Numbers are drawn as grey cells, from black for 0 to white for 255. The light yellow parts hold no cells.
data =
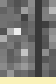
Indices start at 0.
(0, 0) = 135
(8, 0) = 127
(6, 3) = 129
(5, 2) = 109
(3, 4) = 104
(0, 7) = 143
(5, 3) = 117
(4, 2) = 238
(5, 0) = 174
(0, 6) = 96
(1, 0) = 99
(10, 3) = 108
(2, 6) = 127
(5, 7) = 153
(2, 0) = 113
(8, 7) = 98
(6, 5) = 56
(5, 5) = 56
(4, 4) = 108
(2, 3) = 66
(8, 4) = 110
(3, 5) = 56
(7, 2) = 116
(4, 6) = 100
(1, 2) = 91
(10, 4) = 89
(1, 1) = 113

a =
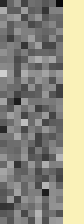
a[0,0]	41
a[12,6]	130
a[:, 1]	[102, 94, 146, 92, 93, 62, 131, 128, 126, 135, 146, 140, 109, 118, 77, 88, 160, 109, 145, 117, 109, 109, 117, 163, 145, 126, 136, 102, 153, 56, 95, 86]
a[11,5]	149
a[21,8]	146
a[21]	[116, 109, 102, 138, 75, 122, 86, 135, 146]
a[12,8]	65
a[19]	[118, 117, 166, 112, 143, 65, 100, 87, 111]
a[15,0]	108
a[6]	[115, 131, 122, 52, 120, 158, 71, 71, 121]
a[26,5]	74
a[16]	[120, 160, 140, 70, 109, 114, 154, 68, 125]
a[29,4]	108
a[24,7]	99
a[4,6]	102
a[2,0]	124
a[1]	[173, 94, 93, 156, 94, 102, 52, 129, 130]
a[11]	[128, 140, 103, 146, 104, 149, 133, 84, 142]
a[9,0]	138
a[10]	[207, 146, 80, 173, 145, 142, 163, 135, 155]
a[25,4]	117
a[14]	[163, 77, 28, 159, 119, 118, 125, 121, 132]
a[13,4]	90
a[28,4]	130
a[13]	[103, 118, 69, 88, 90, 97, 151, 85, 63]
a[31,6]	80
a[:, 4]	[112, 94, 121, 74, 128, 158, 120, 91, 151, 105, 145, 104, 144, 90, 119, 142, 109, 108, 126, 143, 103, 75, 87, 150, 126, 117, 137, 126, 130, 108, 125, 83]
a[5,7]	137
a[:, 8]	[9, 130, 104, 100, 138, 94, 121, 122, 108, 79, 155, 142, 65, 63, 132, 137, 125, 95, 98, 111, 104, 146, 181, 131, 76, 67, 101, 138, 121, 147, 81, 156]

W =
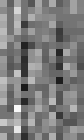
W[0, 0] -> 161
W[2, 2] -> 174
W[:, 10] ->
[162, 162, 116, 116, 107, 116, 143, 130, 116, 139, 153, 95, 128, 153, 141, 183, 93, 85, 162, 144]
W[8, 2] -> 127
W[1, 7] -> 116
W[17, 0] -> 200
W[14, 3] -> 40
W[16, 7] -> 172
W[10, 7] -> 103
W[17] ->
[200, 165, 185, 116, 182, 103, 142, 160, 116, 85, 85, 112]
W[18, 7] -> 125
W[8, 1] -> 94
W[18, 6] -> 138
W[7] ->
[116, 105, 116, 68, 143, 169, 100, 151, 38, 168, 130, 99]
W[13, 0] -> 158
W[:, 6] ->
[111, 126, 137, 123, 128, 148, 103, 100, 95, 116, 119, 128, 101, 104, 116, 134, 116, 142, 138, 101]
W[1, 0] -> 138
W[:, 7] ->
[171, 116, 140, 165, 116, 127, 116, 151, 128, 97, 103, 116, 153, 151, 185, 92, 172, 160, 125, 176]
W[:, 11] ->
[129, 131, 116, 125, 108, 125, 105, 99, 91, 78, 109, 105, 116, 112, 99, 116, 104, 112, 150, 106]
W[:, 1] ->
[96, 116, 116, 115, 116, 148, 108, 105, 94, 86, 101, 147, 111, 95, 103, 90, 116, 165, 116, 102]
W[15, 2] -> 249
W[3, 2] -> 186
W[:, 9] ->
[116, 124, 116, 114, 107, 94, 117, 168, 116, 175, 123, 120, 103, 147, 141, 124, 116, 85, 121, 138]
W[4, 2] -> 169
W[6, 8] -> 106
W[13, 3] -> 116
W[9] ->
[146, 86, 101, 49, 177, 169, 116, 97, 50, 175, 139, 78]
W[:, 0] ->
[161, 138, 177, 168, 187, 171, 184, 116, 154, 146, 139, 191, 173, 158, 179, 116, 116, 200, 116, 174]
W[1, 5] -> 157

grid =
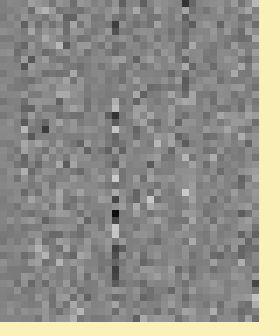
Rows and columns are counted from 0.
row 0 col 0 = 127
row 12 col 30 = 139
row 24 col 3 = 175
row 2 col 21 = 116
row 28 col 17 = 146
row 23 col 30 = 141
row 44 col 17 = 146
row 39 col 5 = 125
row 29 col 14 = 131
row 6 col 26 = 106
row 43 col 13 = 130
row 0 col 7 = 118
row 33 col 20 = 146
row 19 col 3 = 131
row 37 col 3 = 124
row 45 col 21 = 143
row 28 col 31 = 137
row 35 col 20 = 123
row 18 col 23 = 134
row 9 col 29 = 135
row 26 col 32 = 131
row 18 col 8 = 128
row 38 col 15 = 132
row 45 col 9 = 148
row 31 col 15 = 138
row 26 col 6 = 148
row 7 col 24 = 140
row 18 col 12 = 145
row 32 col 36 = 115
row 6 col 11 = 152
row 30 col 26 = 156
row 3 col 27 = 93
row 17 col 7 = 139
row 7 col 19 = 136
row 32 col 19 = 117
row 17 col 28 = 134
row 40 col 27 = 132
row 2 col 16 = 119
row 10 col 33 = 168

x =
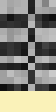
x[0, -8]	183
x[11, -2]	171
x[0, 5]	176
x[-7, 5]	36
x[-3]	[159, 190, 169, 161, 48, 187, 174, 202]
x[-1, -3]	57
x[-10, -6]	46
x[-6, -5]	23
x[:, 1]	[166, 158, 20, 51, 149, 150, 52, 53, 156, 31, 190, 158, 33]
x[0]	[183, 166, 172, 177, 34, 176, 131, 190]
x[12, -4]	176
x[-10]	[45, 51, 46, 39, 184, 69, 38, 51]
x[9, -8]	40
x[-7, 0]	43
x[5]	[183, 150, 174, 181, 27, 175, 183, 192]
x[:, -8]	[183, 184, 54, 45, 172, 183, 43, 39, 173, 40, 159, 160, 16]
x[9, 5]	61
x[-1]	[16, 33, 62, 24, 176, 57, 62, 25]
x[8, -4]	34
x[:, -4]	[34, 31, 153, 184, 41, 27, 162, 177, 34, 185, 48, 47, 176]
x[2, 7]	17
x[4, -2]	180
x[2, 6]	27
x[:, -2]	[131, 162, 27, 38, 180, 183, 65, 48, 187, 46, 174, 171, 62]
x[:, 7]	[190, 156, 17, 51, 188, 192, 49, 34, 161, 30, 202, 178, 25]

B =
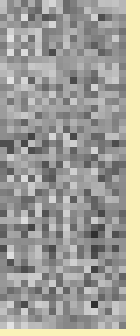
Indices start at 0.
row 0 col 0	193
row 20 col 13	136
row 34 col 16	148
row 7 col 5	205
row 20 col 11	163
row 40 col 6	153
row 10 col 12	140
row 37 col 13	185
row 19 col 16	191
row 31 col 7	174
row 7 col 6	122
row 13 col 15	176
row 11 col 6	134
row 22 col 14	168
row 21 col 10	97
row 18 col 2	152
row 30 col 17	100
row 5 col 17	136
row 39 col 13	173
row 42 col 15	138
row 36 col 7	94
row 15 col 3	130
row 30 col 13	122
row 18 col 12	152
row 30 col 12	121
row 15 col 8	161
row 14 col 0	164
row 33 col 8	97
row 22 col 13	95
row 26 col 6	165
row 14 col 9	113
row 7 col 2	126
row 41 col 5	99
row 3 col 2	153
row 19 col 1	138
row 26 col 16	135
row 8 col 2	147
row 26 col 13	173
